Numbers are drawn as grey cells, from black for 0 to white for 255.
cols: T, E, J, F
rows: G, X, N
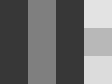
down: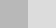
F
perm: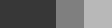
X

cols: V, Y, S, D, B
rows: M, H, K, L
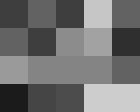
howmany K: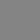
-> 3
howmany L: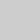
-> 2
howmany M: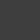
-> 2
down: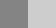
D
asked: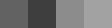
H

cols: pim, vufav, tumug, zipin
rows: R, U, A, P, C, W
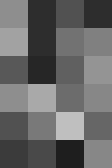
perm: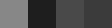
W
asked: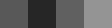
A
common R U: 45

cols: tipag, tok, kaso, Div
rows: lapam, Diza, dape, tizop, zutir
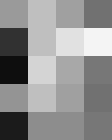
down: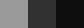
tipag
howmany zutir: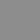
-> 2
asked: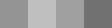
tizop

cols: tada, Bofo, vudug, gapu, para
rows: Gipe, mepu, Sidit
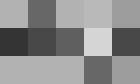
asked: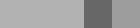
Sidit
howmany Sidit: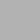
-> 3
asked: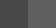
mepu
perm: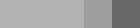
Sidit
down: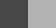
Bofo
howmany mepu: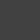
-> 0
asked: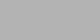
Sidit

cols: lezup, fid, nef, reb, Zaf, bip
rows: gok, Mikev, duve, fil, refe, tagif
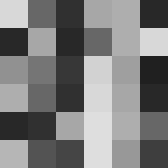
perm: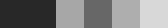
Mikev
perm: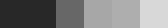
Mikev
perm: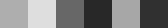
refe
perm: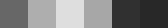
refe
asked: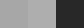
gok
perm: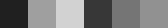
duve

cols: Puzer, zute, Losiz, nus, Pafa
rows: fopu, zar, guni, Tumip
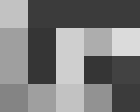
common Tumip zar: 159
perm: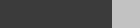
fopu
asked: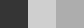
zar
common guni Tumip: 159
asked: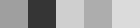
zar
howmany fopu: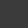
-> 4
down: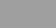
Puzer

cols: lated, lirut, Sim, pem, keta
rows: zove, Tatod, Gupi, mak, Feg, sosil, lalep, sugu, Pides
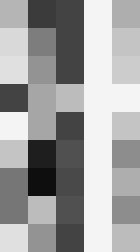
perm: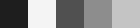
sosil
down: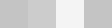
keta
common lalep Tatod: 244
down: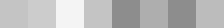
keta
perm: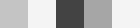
Feg

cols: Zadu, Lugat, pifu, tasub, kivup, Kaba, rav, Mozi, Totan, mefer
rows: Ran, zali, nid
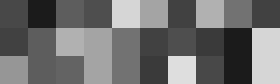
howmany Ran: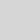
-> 1
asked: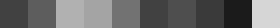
zali
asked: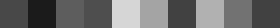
Ran
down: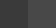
Mozi
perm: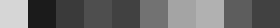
zali

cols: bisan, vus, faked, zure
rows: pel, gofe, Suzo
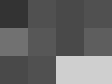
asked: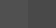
pel
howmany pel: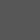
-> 0
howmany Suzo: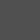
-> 1
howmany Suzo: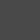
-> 1
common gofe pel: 73

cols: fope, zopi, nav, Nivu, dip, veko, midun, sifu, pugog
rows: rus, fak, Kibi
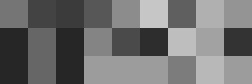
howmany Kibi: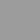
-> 4
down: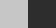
veko
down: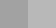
sifu

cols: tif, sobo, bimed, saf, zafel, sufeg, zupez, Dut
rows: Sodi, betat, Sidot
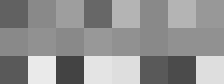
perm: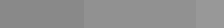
betat
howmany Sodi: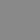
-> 2
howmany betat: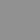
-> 4
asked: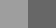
Sodi
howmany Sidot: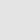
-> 1
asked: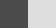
Sidot

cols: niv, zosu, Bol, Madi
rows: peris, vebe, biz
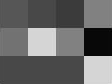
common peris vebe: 129
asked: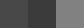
peris
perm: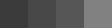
peris
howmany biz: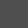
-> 0
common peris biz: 72

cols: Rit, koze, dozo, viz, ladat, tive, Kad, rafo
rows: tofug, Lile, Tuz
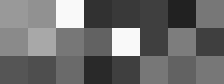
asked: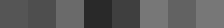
Tuz
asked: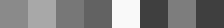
Lile
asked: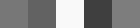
Lile
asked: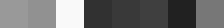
tofug
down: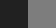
Kad
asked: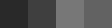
Tuz

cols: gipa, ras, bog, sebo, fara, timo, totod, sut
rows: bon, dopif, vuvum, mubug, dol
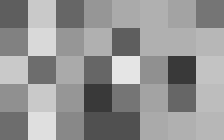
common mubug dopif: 150
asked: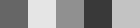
vuvum
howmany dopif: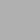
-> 3
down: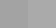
timo
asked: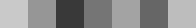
mubug
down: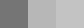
sut
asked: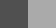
dol

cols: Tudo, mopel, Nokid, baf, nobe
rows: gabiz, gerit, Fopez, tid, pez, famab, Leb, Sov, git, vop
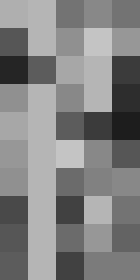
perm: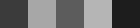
pez
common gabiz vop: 181
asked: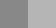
tid
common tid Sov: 181
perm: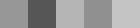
gerit
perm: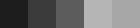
pez

